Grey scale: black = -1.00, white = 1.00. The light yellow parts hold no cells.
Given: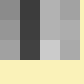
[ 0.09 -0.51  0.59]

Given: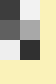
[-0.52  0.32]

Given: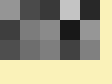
[ 0.17 -0.03 -0.01]

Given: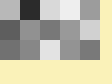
[0.44 0.14 0.78]

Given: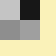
[0.54 0.25]

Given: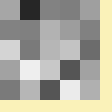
[ 0.30  0.00  0.43 -0.33  0.38]

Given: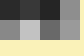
[-0.67  0.52]

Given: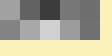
[0.26 0.32]
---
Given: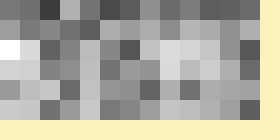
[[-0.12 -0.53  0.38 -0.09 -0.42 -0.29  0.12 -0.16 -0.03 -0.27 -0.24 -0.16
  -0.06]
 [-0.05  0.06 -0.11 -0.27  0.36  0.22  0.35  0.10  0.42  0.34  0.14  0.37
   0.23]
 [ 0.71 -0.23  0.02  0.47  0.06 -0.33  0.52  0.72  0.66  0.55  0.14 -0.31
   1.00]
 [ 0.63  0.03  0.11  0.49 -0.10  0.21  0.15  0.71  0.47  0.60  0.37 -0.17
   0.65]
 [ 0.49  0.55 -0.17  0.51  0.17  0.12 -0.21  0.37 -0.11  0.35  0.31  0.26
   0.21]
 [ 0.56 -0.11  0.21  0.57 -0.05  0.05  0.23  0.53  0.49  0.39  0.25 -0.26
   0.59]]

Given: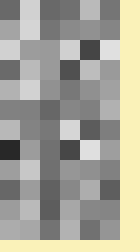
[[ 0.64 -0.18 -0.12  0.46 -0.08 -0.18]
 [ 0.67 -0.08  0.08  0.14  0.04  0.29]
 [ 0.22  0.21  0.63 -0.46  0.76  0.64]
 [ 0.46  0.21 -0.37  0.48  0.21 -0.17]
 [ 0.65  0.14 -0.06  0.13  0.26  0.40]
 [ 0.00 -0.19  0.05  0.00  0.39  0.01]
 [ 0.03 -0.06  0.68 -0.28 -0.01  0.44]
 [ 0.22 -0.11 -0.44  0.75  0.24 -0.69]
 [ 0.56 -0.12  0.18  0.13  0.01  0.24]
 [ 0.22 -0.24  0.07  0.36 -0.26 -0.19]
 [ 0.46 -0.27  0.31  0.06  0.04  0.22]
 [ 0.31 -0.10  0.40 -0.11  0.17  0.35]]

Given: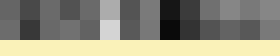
[[-0.43 -0.17 -0.36 -0.17  0.35 -0.34 -0.04 -0.83 -0.54 -0.12  0.05 -0.05
   0.05 -0.21]
 [-0.56 -0.18 -0.11 -0.23  0.66 -0.30 -0.06 -0.92 -0.60 -0.35 -0.22 -0.31
  -0.05 -0.15]]

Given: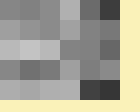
[[ 0.01  0.09  0.38 -0.16 -0.52  0.05]
 [ 0.15  0.09  0.26  0.02 -0.06  0.25]
 [ 0.53  0.44  0.03  0.01 -0.19  0.45]
 [-0.11 -0.04  0.25 -0.01  0.08  0.06]
 [ 0.31  0.37  0.38 -0.49 -0.58  0.36]]

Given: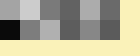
[[ 0.60 -0.04 -0.23  0.35 -0.17  0.29]
 [-0.02  0.38 -0.27  0.06 -0.29 -0.92]]

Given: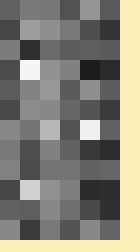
[[-0.04 -0.07 -0.36  0.18 -0.30 -0.24]
 [ 0.22  0.12 -0.06 -0.38 -0.59 -0.44]
 [-0.63 -0.16 -0.28 -0.26 -0.29 -0.03]
 [ 0.92  0.14  0.01 -0.77 -0.67 -0.41]
 [ 0.03  0.19 -0.29  0.12 -0.27 -0.28]
 [ 0.10  0.07 -0.20 -0.34 -0.53 -0.43]
 [-0.08  0.43 -0.36  0.88 -0.24  0.07]
 [-0.38  0.01 -0.23 -0.55 -0.65 -0.04]
 [-0.41 -0.10 -0.09 -0.24 -0.21  0.02]
 [ 0.64  0.13 -0.01 -0.66 -0.65 -0.44]
 [-0.26  0.07 -0.13 -0.42 -0.63 -0.23]
 [-0.54 -0.05 -0.34  0.07 -0.22  0.07]]
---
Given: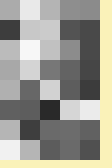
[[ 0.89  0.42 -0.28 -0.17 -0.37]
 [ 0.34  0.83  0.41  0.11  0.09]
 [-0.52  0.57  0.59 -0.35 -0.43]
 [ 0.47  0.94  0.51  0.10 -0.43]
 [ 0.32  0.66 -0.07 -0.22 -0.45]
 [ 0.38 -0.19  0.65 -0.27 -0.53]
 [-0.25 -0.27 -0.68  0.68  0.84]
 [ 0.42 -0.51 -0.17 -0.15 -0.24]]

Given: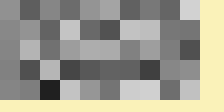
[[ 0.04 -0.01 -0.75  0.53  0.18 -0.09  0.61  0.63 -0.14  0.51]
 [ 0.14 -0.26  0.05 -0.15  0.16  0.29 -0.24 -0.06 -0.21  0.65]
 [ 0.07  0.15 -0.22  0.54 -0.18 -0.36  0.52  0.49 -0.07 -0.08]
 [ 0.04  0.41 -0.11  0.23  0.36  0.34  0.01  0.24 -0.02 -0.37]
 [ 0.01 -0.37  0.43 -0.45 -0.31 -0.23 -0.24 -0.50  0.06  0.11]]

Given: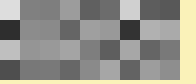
[[-0.39 -0.06 -0.05 -0.19  0.08  0.30 -0.22  0.23  0.11]
 [ 0.73  0.00 -0.01  0.22 -0.25 -0.15  0.63 -0.27 -0.31]
 [-0.64  0.10  0.08 -0.21  0.25  0.20 -0.60  0.39  0.33]
 [ 0.50  0.17  0.20  0.29 -0.01 -0.26  0.31 -0.21 -0.05]]

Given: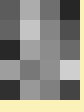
[[-0.62  0.19  0.00 -0.47]
 [-0.28  0.35 -0.13 -0.70]
 [-0.22  0.54  0.04 -0.38]
 [-0.69  0.26  0.10 -0.17]
 [ 0.24 -0.06  0.12  0.62]]

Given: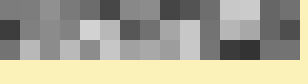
[[-0.10  0.44  0.10  0.45  0.10  0.55  0.26  0.32  0.23  0.57 -0.08 -0.54
  -0.60 -0.10 -0.10]
 [-0.03 -0.02  0.13 -0.04 -0.15 -0.44  0.07  0.10 -0.46 -0.35 -0.14  0.57
   0.59 -0.20 -0.11]
 [-0.52  0.00  0.09  0.02  0.65  0.44 -0.32 -0.11  0.30  0.56 -0.10  0.43
   0.32 -0.20 -0.39]]

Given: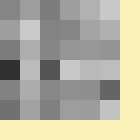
[[-0.11  0.27  0.00  0.23  0.22  0.52]
 [ 0.04  0.23 -0.02  0.24  0.39  0.57]
 [ 0.24  0.58  0.03  0.04  0.29  0.38]
 [-0.03  0.36  0.05  0.18  0.19  0.16]
 [-0.62  0.47 -0.34  0.57  0.45  0.48]
 [ 0.02  0.35  0.06  0.12  0.11 -0.21]]
